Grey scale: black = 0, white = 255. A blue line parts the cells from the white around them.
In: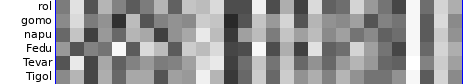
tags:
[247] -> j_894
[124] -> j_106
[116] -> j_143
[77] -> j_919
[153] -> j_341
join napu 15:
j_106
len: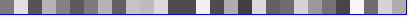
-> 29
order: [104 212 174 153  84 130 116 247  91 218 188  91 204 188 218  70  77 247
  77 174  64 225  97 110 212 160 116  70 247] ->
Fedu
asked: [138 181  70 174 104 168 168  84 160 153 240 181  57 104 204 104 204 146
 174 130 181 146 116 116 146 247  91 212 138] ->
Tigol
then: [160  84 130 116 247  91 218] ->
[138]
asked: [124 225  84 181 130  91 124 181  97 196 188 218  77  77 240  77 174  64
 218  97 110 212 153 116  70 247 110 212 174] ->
rol

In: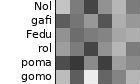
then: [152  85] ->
[174]
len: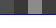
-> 4
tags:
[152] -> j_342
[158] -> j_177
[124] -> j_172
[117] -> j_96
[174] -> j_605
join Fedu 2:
j_172
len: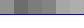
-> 6
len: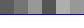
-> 6
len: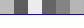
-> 6
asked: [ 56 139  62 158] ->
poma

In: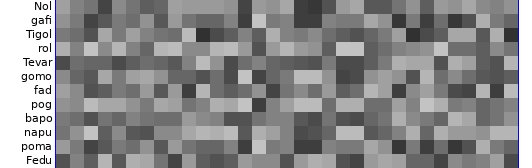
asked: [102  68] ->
Fedu
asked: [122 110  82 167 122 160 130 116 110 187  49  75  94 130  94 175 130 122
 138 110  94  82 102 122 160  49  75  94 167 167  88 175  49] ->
Tigol
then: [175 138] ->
[122]
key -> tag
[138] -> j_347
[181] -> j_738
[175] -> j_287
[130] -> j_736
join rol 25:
j_347

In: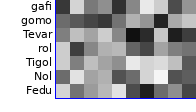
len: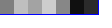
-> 7
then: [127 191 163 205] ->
[135]
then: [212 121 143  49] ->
[135]

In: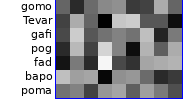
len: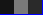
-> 3
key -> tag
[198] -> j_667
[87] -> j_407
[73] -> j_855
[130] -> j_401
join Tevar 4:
j_667
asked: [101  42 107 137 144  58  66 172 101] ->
gomo
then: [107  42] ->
[58]
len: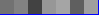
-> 7
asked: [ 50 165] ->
fad

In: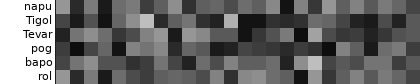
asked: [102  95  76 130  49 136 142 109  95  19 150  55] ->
rol
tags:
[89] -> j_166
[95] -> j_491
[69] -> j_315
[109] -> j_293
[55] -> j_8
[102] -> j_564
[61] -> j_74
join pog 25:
j_74

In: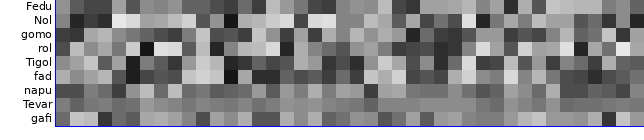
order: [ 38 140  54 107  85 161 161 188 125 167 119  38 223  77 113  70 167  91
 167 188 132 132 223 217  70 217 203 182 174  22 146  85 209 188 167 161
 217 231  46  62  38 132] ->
Nol
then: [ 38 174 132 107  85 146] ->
[161]
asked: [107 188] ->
napu
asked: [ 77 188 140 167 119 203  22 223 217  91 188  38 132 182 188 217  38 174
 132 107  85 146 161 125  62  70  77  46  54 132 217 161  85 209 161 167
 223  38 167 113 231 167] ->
rol

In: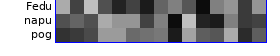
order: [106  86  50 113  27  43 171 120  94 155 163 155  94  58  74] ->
pog
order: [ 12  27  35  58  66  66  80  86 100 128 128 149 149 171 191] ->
Fedu
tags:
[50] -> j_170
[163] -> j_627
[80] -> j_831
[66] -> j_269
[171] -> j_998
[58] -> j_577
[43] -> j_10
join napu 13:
j_577
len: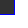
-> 1
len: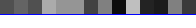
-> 14
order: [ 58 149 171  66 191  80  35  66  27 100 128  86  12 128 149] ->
Fedu
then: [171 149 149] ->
[66]

